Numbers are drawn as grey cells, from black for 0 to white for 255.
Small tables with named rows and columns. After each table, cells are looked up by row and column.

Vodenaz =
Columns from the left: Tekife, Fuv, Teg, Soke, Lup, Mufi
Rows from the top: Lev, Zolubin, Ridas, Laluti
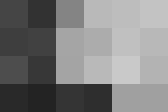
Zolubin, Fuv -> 65
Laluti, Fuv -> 35
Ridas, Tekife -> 77
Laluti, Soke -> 46
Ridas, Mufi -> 179
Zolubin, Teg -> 165
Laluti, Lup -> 160
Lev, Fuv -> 50
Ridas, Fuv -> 55
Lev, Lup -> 189
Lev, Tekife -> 69
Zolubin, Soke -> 172
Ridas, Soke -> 185
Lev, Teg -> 132
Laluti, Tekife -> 41
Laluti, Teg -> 52
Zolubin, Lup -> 192
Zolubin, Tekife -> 62
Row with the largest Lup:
Ridas

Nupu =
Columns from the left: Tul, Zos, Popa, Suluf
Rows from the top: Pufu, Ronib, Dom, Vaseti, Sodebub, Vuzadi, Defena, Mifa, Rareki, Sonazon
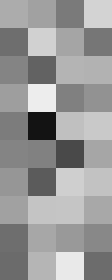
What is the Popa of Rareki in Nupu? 153
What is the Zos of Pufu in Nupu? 161
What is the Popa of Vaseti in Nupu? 128
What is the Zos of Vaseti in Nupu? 237
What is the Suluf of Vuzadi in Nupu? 166
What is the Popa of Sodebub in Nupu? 192
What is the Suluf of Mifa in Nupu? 168
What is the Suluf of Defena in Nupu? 194
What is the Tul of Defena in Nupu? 150
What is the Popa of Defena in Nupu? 207
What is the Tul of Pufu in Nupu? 172

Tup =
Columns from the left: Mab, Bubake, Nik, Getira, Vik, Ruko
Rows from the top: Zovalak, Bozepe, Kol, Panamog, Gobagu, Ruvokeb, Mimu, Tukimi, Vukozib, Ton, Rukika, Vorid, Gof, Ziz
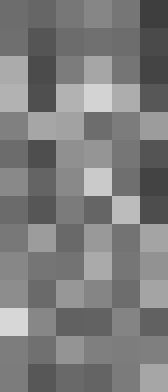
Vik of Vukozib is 115
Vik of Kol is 117
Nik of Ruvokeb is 144
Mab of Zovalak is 109
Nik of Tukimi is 123
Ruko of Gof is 127
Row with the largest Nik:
Panamog

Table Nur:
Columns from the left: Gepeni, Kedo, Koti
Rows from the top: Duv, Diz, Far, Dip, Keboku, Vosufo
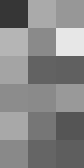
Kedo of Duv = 170
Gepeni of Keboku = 168
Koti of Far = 96
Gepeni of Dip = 140
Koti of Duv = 151
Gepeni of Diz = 181
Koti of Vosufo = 94
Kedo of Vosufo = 101
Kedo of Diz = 138
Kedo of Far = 98
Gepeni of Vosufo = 137
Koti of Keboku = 85
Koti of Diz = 231
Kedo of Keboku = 118

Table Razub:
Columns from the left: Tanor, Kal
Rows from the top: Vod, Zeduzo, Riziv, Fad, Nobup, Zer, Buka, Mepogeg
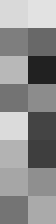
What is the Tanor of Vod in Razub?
217
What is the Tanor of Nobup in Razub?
219
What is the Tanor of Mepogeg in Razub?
116
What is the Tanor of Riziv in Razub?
184
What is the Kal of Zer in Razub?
62
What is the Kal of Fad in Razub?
140
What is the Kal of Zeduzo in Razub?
104
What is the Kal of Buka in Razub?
143
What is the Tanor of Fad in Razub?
115
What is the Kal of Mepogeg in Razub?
170
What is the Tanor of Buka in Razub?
166
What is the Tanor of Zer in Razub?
179
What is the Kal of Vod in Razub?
226
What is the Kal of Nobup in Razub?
68
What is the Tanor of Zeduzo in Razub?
126

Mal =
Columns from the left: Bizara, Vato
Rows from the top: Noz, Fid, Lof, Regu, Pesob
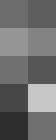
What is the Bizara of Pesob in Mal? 45
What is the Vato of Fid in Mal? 131
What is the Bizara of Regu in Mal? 71
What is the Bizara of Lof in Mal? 112
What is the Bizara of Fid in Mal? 149
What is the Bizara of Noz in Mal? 108
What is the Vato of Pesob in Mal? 111
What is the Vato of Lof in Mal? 86
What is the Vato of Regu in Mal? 198
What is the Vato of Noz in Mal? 94
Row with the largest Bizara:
Fid

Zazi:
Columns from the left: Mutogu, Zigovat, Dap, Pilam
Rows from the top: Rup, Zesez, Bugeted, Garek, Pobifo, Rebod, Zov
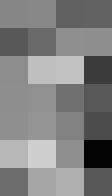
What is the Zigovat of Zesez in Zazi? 105
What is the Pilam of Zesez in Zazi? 142
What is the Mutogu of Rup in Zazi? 134
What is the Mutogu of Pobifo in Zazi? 143
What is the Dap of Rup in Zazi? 96
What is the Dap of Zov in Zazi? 174
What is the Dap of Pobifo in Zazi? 129
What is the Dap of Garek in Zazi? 112
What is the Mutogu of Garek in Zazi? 142
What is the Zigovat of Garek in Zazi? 144
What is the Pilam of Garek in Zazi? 89
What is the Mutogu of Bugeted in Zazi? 141
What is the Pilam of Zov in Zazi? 88
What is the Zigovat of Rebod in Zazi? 206
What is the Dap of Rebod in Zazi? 143
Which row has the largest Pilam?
Zesez

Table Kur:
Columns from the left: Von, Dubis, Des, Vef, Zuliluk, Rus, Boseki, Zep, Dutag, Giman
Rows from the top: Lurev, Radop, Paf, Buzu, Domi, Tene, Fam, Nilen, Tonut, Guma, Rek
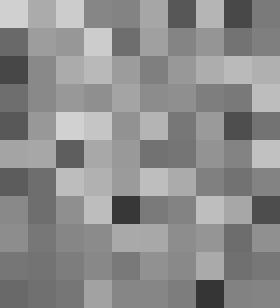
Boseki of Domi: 119
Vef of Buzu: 143
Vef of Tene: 168
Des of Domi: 209
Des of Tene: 94
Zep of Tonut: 149
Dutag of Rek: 130
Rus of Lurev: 166
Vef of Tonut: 139
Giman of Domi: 115
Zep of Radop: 149
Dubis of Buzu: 137
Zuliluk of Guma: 121
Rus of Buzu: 140
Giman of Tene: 193
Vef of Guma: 136

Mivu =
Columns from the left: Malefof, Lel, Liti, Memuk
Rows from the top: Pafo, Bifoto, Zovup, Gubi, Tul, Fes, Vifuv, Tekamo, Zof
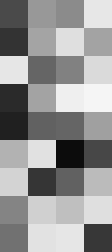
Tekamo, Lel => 208
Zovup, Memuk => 218
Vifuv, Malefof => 211
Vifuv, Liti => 97
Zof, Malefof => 113
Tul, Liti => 101
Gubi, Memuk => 245
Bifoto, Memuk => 163
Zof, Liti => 230
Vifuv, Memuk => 187
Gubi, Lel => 163
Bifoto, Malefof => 51

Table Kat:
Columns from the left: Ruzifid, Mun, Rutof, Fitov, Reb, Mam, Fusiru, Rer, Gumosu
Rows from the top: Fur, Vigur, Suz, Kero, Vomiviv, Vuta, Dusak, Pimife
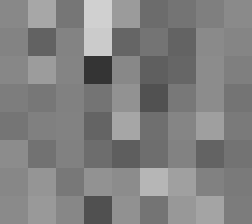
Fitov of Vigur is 203
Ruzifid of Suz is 135
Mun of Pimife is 153
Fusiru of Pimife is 152
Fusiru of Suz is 102
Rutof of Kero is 129
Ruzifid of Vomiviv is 117
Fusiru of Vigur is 99
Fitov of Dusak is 146
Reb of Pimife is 145
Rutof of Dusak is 120
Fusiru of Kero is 120
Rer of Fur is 127
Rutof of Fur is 118
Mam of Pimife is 116
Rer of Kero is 140
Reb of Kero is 146
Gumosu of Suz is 127
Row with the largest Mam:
Dusak

